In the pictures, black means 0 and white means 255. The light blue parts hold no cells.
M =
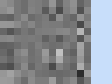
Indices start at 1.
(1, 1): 145
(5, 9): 134
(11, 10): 108
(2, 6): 124
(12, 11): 137
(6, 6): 120
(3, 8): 88
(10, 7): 114
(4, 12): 74
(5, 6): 124
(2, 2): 150
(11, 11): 114
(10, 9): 128
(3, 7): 122
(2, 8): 129
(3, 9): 142
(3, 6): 115
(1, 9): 99
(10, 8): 75
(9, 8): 121
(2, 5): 130
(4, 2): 150
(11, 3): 143
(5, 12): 181
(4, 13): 135
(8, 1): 105
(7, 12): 164
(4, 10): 112
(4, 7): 124
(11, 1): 151
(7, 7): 116
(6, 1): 134
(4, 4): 122
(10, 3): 113
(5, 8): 127
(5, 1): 103
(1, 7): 115

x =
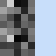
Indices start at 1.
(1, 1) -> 118
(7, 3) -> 51
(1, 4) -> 20
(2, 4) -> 36
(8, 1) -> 104
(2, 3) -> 118
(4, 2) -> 109
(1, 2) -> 206
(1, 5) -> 111
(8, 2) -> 104
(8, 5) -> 87
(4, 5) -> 88

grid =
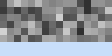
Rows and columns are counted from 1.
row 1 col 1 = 73
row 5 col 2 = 138
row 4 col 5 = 188
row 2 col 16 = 195
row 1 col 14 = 145
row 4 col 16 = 164
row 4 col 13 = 157
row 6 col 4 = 158
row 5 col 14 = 169
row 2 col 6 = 77
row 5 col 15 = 149
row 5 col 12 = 47
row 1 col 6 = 183
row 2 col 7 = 144
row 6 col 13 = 115
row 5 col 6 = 157
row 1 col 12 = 77
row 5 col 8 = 99
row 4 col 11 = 168
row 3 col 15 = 86
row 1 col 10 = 149
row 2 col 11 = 98
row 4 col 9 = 76
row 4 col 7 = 66
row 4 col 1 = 110
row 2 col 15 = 112
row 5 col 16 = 130
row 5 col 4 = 86
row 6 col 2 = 146
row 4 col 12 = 78
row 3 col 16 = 111
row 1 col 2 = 157

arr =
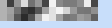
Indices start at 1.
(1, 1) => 179
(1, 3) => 149
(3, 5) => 82
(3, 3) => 87
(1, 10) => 122
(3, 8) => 226
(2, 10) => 211
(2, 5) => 47
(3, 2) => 155
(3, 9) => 161
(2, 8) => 225
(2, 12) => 119

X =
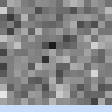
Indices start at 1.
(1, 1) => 107
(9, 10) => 181
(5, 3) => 139
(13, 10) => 166
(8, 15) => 104
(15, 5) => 125
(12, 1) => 134
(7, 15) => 173
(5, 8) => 135
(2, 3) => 144
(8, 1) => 71
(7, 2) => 156
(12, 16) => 149
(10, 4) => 142
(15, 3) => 129
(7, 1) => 124
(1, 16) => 114
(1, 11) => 180
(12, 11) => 144
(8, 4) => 116
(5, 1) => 120
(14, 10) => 176
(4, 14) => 78
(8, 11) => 134
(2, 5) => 135
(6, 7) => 120
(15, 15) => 168
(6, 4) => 124
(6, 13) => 175
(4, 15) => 151
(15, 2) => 142
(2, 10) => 107
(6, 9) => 121
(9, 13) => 146
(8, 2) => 139
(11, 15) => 127

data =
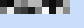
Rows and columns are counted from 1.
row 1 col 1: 22
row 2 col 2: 235
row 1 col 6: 181
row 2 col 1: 122
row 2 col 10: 137
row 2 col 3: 70
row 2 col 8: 20
